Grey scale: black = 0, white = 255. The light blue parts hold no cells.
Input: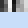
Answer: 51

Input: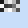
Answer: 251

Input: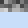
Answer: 111

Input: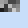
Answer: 173

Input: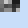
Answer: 112

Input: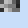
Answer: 176

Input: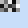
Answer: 22
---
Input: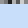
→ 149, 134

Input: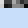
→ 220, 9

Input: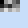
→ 0, 182

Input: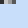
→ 48, 88

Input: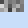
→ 76, 119

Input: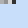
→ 176, 50

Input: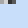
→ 167, 88

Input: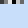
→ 60, 104
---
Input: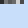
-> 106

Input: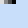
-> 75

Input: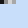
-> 143

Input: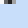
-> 101

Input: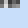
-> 150

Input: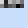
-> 173
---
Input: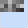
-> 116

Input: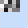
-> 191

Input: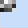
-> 196

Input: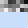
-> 79

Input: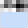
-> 144

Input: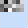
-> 80

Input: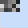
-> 137

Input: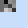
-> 144
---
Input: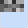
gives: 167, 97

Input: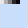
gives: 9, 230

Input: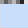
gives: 226, 154

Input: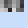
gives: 65, 201

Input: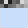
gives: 186, 119

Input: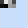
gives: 73, 14
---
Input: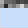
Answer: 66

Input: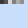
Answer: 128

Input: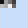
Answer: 159

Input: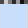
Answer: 151

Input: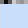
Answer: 161

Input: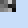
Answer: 116

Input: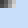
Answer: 91

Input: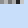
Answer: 171
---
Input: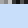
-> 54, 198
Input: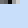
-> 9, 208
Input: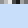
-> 74, 232
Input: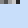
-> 161, 200
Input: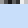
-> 95, 238
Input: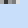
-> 154, 224
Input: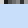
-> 108, 213
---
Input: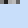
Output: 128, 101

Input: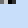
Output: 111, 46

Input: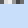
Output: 96, 111

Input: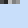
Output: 75, 152

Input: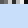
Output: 88, 15

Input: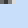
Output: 105, 219

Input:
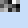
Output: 135, 46
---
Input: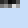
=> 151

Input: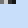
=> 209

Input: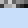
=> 169

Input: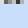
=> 101

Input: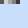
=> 209

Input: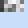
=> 153

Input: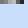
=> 134

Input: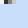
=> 52
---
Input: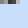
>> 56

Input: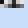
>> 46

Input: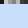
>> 184

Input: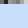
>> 124

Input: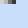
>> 183

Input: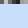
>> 36

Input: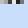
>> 231

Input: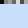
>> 217

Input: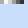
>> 158

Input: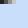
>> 87
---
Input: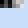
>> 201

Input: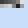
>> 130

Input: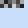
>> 69

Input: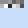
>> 127

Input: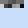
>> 107

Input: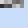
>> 103
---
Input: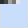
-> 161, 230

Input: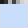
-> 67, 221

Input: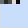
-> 76, 219

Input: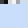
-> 216, 243

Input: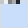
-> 129, 241

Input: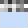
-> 241, 255
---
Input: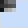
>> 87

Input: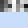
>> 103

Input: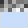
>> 162

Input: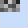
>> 47

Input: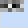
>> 119

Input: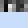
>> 26

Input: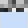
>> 206
